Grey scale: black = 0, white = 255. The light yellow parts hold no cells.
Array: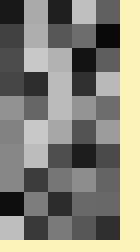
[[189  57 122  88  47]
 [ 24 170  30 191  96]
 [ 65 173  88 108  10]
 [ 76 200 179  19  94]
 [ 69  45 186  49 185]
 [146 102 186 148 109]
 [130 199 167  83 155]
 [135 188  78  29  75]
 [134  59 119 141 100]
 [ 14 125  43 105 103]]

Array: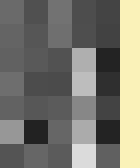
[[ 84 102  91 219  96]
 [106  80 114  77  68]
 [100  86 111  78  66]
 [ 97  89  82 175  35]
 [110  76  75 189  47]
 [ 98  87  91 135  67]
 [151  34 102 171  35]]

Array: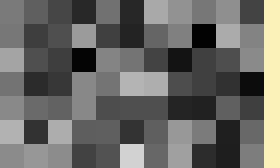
[[139 151 140  66  82 210 103 160  44  30 125]
 [122  95  70  40 113  39 169 146 119 143  67]
 [119  62  79 155  64  35 101 128   2 171 131]
 [164  79  62   4 132 116  67  19  64  78 138]
 [115  43  55 136 116 180 174  77  64  49  12]
 [137 106  98 136  77  79  79  36  33  96  63]
 [178  50 173  94  95  51  95 152 123  31 104]]

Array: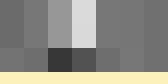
[[114 110  54  81 110 119 112]
 [107 119 150 218 119 117 112]
 [107 119 150 217 119 117 112]]

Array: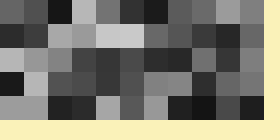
[[156 156  34  43 166  88 152  32  20  73  30]
 [101  80  22 183 115  50  27  91 106 155 127]
 [ 44  61 168 154 199 201 104  85  58  39 103]
 [182 151 131  67  54  74  45  40 112  54 126]
 [ 25 182  82  75  55  80 129 133  46 102 117]]

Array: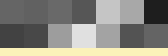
[[ 66  72 157 224 163  83 100]
 [101  97 105  86 197 168  30]]
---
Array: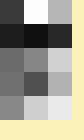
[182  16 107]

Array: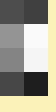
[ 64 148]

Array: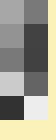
[121 147]

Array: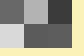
[59 91]

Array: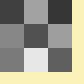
[ 54  81 122]

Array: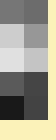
[108 205]

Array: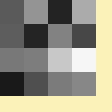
[171 130 125  25]

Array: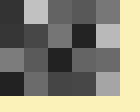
[119  35  34 107]
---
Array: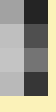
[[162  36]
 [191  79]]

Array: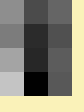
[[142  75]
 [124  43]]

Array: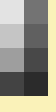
[[227 115]
 [197  96]]

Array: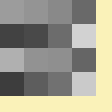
[[156 148]
 [ 66  73]]

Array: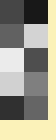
[[ 70  24]
 [ 97 211]]

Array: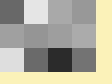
[[104 229]
 [160 149]]

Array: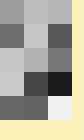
[[158 188]
 [109 197]]
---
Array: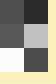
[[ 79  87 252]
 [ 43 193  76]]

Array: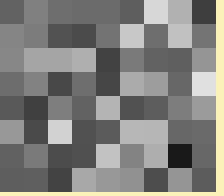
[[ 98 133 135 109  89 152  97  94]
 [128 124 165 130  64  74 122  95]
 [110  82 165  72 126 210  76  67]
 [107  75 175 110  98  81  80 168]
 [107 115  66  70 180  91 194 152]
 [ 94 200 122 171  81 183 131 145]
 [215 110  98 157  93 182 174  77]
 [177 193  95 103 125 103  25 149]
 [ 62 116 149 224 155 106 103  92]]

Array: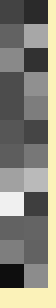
[[ 66  99 136  75  75  86  93 162 240  99 127  14]
 [ 42 166  49 144 125  69 119 186  61 100  99 140]]

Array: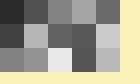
[[ 43  65 130]
 [ 81 182 147]
 [131  98 233]
 [165  87  85]
 [106 203 185]]

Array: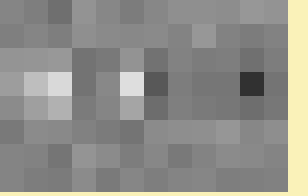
[[133 127 148 157 139 121 132 132]
 [126 133 149 190 159 139 130 125]
 [111 126 152 217 177 137 117 123]
 [147 143 115 115 123 129 148 139]
 [135 138 121 136 133 123 139 122]
 [124 136 147 222 165 116 125 134]
 [135 138 114  88 109 139 135 126]
 [143 131 130 125 127 142 121 132]
 [143 151 124 118 122 143 131 134]
 [141 130 126 118 119 150 139 126]
 [151 124 112  49 110 135 137 127]
 [147 130 125 116 119 142 132 129]]

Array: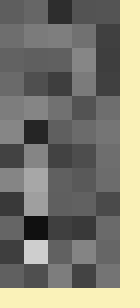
[[ 94 110  98 106 125 134  66 133  57 101  62  96]
 [102 123  95  79 133  37 133 167 159  16 206  79]
 [ 45 126  96  62 113  95  66  96  95  63  97 125]
 [ 83 113 134 123  83 107  77  89  97  57 132  67]
 [ 84  64  62  64 110 117 110 108  74 106 102 116]]
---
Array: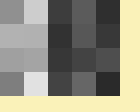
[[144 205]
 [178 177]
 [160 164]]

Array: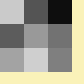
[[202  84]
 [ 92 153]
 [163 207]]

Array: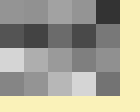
[[148 145]
 [ 84  67]
 [213 174]]

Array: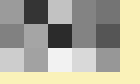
[[155  52]
 [129 165]
 [205 162]]

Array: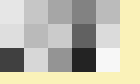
[[230 198]
 [222 186]
 [ 64 215]]

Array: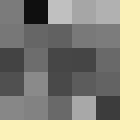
[[123  15]
 [119 102]
 [ 67 109]]

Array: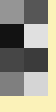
[[149  86]
 [ 18 224]
 [ 70  59]]

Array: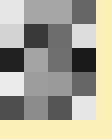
[[230 166]
 [211  56]
 [ 33 164]]

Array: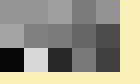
[[149 150]
 [163 127]
 [  8 216]]
